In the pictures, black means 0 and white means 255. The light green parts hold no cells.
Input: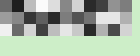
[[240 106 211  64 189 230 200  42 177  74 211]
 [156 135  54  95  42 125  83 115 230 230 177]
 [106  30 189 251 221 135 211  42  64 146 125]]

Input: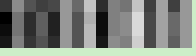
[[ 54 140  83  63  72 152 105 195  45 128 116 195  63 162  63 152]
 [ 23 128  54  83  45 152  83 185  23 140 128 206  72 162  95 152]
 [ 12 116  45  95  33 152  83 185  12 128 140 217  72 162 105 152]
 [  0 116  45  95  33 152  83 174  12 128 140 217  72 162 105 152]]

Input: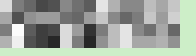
[[219 124 103  72  81 136 112  92 228 177 136 136 189 167 198]
 [177 239  81  62  39 219 124  39 145 189 228 167 167 177 145]
 [167  81 145 156 156 112 103 156 198 136 103 124 198 156 208]
 [124 251  92  62  72 219 156  51 124 189 228 136 112 167 103]]

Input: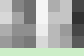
[[216 164 111 245 197 197  49]
 [207 132 111 245 173 197  70]
 [173 143 143 236 185 154  70]
 [154 132 121 216 185 164  90]]

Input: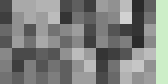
[[136  74  74  95  84 145 188 157  52  62  84 169 188]
 [126  62 126  84 114  95 145 188  62 114 188 198 145]
 [114  95 126 105 126  95 157 157  74 105 179 145 157]
 [105 145  84 157 114 136 157  74 126  84  62  52 157]
 [ 84 157 114 169 145 105 136  62 136 105 126  43 136]
 [ 74 169 169 179 179  74  95  62 157 145 188  43  95]
 [ 62 145 169 157 188  52 114  95 126 136 210  52 114]]

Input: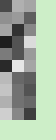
[[207 135  62]
 [196 114  83]
 [186 104  94]
 [176 114 104]
 [165  50 135]
 [144 154  94]
 [123  83 154]
 [ 73 176 165]
 [ 41 230 165]
 [ 30  83 219]]

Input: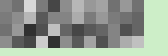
[[141  89  70 204  48 141  89 163  80 132 172 192]
 [132 113 216 123  70 141 183 152 163 113 152 113]
 [123 141 183  89 132 132 172 123 152 123 113 101]
 [113 152  48  80 192 101  70  89 101 132  80 101]]
